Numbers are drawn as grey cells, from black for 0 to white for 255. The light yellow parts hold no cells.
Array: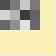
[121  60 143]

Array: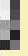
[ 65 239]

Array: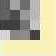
[184 154  63 212]

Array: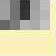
[189 165 178]

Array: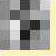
[208 172  84 215 131]

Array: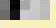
[189 199]

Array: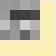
[159  63 148 134]
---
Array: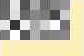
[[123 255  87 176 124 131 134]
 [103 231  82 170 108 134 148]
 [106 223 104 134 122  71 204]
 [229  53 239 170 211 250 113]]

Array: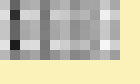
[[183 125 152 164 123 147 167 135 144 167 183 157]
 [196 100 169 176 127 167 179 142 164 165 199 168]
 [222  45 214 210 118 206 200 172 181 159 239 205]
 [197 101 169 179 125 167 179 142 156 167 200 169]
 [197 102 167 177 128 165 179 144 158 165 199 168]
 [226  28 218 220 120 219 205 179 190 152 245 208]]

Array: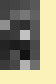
[[ 59  70 178 110]
 [ 65  68  77  88]
 [ 67 100 119  97]
 [143  54  46  86]
 [ 52  59 194  86]
 [ 35  28  35  73]
 [ 40  76  18  76]]

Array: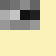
[[151 133 132 151]
 [101 114 139 100]
 [173 196  17  32]]

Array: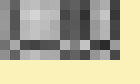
[[143  98 177 188 170 169  85  98  72 149 172  71]
 [144  97 184 190 174 177  86  96  72 155 173  65]
 [151  84 198 212 192 187  69  90  49 164 197  54]
 [153  85 182 194 188 171  85  89  62 151 181  69]
 [148  90 184 194 182 175  82  93  64 155 180  66]
 [113 169  75  67  80  82 178 128 195  66  43 156]]

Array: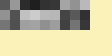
[[117  80 160 163 144 157  65 116  55]
 [ 88 152  44  31  50  55 165 146 185]
 [146  82 193 204 185 183  69  89  49]]

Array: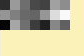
[[  6 166 111  60  32 135  96]
 [ 45 154 110  73  66 161 141]
 [149 127 105 101 150 220 249]]

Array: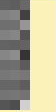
[[ 85  78 208]
 [ 97  94 104]
 [128 133  65]
 [111 112 150]
 [129 134  84]
 [ 99  97  99]
 [134 141  52]
 [109 110  91]
 [119 122 119]
 [102 102  93]
 [116 118 115]]
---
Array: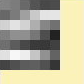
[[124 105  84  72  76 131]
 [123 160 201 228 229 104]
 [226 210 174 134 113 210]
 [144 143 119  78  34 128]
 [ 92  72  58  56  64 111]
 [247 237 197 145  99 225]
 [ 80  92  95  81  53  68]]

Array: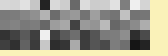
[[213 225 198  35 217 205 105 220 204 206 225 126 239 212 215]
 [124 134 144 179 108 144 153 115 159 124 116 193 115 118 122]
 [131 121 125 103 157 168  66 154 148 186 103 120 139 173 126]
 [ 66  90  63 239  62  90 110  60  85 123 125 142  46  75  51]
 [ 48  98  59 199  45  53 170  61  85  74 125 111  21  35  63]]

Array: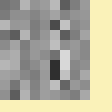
[[124 180 148 156 185  93 126 154 116]
 [143 144 133 147 163 133 147 151 123]
 [151 153 125 141  75 194 137 147 182]
 [ 93 180 127 150 181  93 126 163 116]
 [163 126 152 156 190 143 152 137 139]
 [173 132 152 141 113 216 149 137 165]
 [173 126 140 158  47 216 136 143 182]
 [156 136 125 154  47 193 131 168 162]
 [118 166 130 157 190 101 152 141 155]
 [ 93 178 134 158 151 138 126 168 144]]

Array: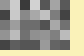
[[204  58 210  86 164  89 150]
 [201 137 168 193 125  67  67]
 [157 109 109  82 168 113 119]
 [187 113 144 148 128 187 147]
 [ 94  85  85 154 100  92  68]]

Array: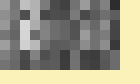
[[118 192 178 123  75  65 114 155 100 129  45 159]
 [122  78 180  71  78  75 122  74  91 111  94 143]
 [106 215 173 129 109 100  82 128 104 141  70 152]
 [101 213 106 131 109 101  83 155 113 124  69 118]
 [116 208 185 112  91  93 100 140 113 141  57 158]
 [107  75 130  79  90  59 113  65  61  90 108 127]
 [104  71 104  90  92  61 114  69  63  87 108 115]]

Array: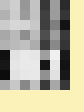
[[207 151 195  55 157  42 193]
 [204 155 194  64 156  53 177]
 [215 212 200  63 127  19 203]
 [185 142 187  78 157  57 168]
 [186 192 173  60 137  53 178]
 [226 233 230 159 240  25  16]
 [230 233 233  22 231  19  23]
 [226 231 232 145 225  24  12]
 [199 136 192  57 167  55 169]]

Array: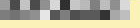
[[ 75 195  75 144 215  48 198 185 128 189 143 217 156]
 [115 133 144 230  86 126  79  90  90  51 168 190 125]]

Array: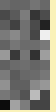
[[101 102 116 104 108]
 [ 90 124  53  76  73]
 [ 65 112  75  34  93]
 [137 114  70 239 122]
 [118 107 109 121  99]
 [ 57 118  49 158 153]
 [107 110 101 107  97]
 [ 91 104 107 119 123]
 [ 96  96 137 151 145]
 [104  83 187  70 119]
 [162 124  68  68  12]]
